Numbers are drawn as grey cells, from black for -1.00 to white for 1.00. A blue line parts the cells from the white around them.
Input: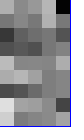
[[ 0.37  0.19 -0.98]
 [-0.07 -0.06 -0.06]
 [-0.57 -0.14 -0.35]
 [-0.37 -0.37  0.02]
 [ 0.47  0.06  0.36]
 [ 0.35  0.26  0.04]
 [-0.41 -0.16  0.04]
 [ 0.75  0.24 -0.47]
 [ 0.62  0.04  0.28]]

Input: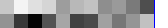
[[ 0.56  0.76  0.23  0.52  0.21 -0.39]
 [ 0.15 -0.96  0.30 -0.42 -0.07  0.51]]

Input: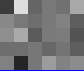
[[-0.53 -0.21 -0.11]
 [ 0.07 -0.14  0.02]
 [ 0.12 -0.29 -0.03]
 [-0.14 -0.07 -0.09]
 [ 0.01 -0.07  0.02]]

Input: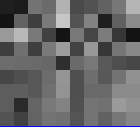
[[-0.76 -0.10  0.40 -0.36 -0.07]
 [-0.85 -0.51  0.55  0.02 -0.25]
 [ 0.21 -0.05 -0.84 -0.46 -0.58]
 [-0.51 -0.51  0.23  0.19 -0.08]
 [-0.15 -0.17 -0.64 -0.06 -0.39]
 [-0.45 -0.32  0.17 -0.14 -0.10]
 [-0.27 -0.31  0.15 -0.18  0.08]
 [-0.27 -0.21  0.03 -0.09  0.21]
 [-0.35 -0.22 -0.12 -0.09 -0.07]]

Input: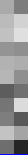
[[ 0.33]
 [ 0.47]
 [ 0.51]
 [ 0.16]
 [ 0.40]
 [ 0.43]
 [-0.27]
 [-0.08]
 [-0.01]
 [ 0.53]
 [-0.14]]

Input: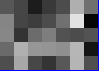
[[-0.32 -0.78 -0.40 -0.12]
 [ 0.04 -0.52 -0.12 -0.95]
 [ 0.06 -0.15 -0.36 -0.35]
 [-0.17  0.18  0.12 -0.84]
 [-0.39 -0.44 -0.31 -0.38]]

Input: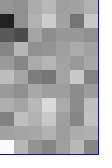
[[ 0.16  0.35  0.25  0.39]
 [-0.74  0.40  0.28  0.57]
 [-0.31  0.29  0.19  0.13]
 [ 0.04  0.13  0.25  0.26]
 [ 0.21  0.33  0.28  0.31]
 [ 0.48 -0.02  0.29  0.03]
 [ 0.21  0.32  0.24  0.22]
 [ 0.37  0.44  0.33  0.50]
 [ 0.01  0.40  0.25  0.51]
 [ 0.27  0.31  0.23  0.38]
 [ 0.96  0.15  0.25  0.05]]

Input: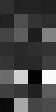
[[-0.62 -0.73]
 [-0.73 -0.59]
 [-0.47 -0.77]
 [-0.65 -0.64]
 [-0.59 -0.69]
 [-0.15 -0.98]
 [-0.50 -0.75]
 [-0.91 -0.46]]

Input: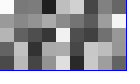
[[ 0.97 -0.03  0.49 -0.45 -0.20]
 [ 0.21  0.15  0.08 -0.29  0.91]
 [ 0.42 -0.39  0.89 -0.49  0.19]
 [-0.22 -0.61  0.35  0.57  0.18]
 [-0.42 -0.46  0.75  0.58 -0.22]]
